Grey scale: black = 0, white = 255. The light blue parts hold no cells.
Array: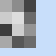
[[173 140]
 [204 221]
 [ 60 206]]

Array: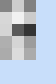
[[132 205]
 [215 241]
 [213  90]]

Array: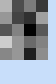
[[181  77]
 [151  67]
 [ 85 130]]

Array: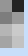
[[149  35]
 [125 154]
 [181 202]]

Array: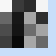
[[247  58]
 [103  23]
 [ 76  20]]

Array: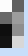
[[252  96]
 [104 156]
 [ 14 142]]

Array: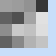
[[160 156]
 [ 97  80]
 [141 201]]

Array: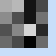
[[172 184]
 [140  78]
 [ 81 135]]

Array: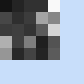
[[20 36]
 [71 47]
 [59 63]]
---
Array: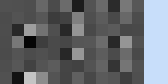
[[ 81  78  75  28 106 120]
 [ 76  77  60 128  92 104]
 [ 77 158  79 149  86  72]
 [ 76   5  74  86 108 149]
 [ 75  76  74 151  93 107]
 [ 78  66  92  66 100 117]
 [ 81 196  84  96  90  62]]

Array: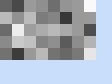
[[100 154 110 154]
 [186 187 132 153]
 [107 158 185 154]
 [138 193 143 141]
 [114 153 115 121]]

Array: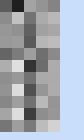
[[ 92 163 132]
 [140 115 184]
 [151  97 167]
 [153  90 188]
 [101 158 138]
 [174  52 172]
 [143 114 171]
 [147  81 172]
 [135 113 149]
 [165  62 151]
 [118 122 210]]

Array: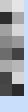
[[203]
 [ 45]
 [161]
 [135]
 [108]
 [170]
 [ 67]
 [ 71]]

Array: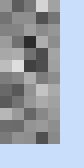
[[150 120 162]
 [115 142 117]
 [130 158 150]
 [156  44 141]
 [168 113 164]
 [189  65 160]
 [125 174 141]
 [105 146 170]
 [ 91 151 161]
 [183 103 155]
 [109 148 142]
 [122 142 137]]

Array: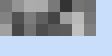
[[118 172 121 116]
 [130 124  69 185]
 [160 114  90 192]]
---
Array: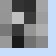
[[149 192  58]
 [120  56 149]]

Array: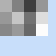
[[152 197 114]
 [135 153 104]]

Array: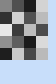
[[ 49 209  82]
 [232  60 189]]

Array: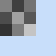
[[ 76 161  87]
 [ 50 125 196]]

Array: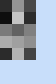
[[ 14 196  44]
 [122  98 128]]

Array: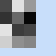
[[ 50 104   6]
 [227  60  68]]

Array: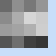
[[139 173 214]
 [156 163 176]]

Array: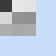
[[215 147 145]
 [174 169 171]]

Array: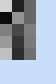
[[ 11 147 103]
 [127  72 125]]
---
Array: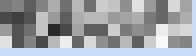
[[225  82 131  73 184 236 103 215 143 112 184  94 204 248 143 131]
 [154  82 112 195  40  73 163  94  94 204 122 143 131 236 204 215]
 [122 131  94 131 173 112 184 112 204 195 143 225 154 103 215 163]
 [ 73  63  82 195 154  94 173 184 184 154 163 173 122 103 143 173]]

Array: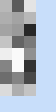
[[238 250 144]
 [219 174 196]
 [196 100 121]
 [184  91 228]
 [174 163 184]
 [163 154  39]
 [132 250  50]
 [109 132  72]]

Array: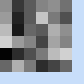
[[209 155 132  68 164 132]
 [187  25 103  91 175 143]
 [155  35  91 197 122  80]
 [143  56  91 132 143 113]
 [103 175 122  44  68 103]
 [  3  44  80 122 187 209]]

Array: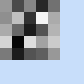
[[212   6 222 162 203]
 [171 104  28  83 180]
 [152  74 134  39 113]
 [143 192  50 244 171]
 [122  28  83  95 152]]

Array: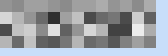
[[214 181 148 106  47 160 193  75 106 118  75 205  97]
 [181 106 193  97  87 118 181 106 118  87 128 160 128]
 [148 139 160 160 148 139 160 160 172 148 160 139 172]
 [ 75 193 205 139 224  97 148 214 181  66  66 236 172]]

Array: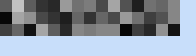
[[ 93 194  93  51  40 154 113 124  73 165  82  30 113 102 134]
 [ 63 102  18 165  93  40 134 124 134 134   7  63  40 145  18]
 [  7 165 145  73  51  30 102  51 102  73 154 113  63  82 134]]

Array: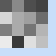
[[235  57 223 191]
 [214 171 159 108]
 [126 171 117 180]
 [ 89 137  78  66]]

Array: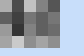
[[174  76 193 130  85]
 [164 202 142 164 142]
 [154  53 130  96 108]
 [ 96  64 118  96 118]]

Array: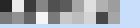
[[122 146 101 245 122 200 189 212  71 166]
 [ 38 235  59 134  80  91 166 223 177 157]]
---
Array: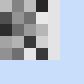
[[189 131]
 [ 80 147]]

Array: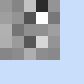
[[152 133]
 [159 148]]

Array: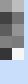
[[151 189]
 [ 66 115]]

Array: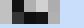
[[193  18]
 [193  53]]

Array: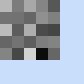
[[184 124]
 [115 114]]

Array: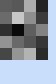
[[ 93  88]
 [107 199]]
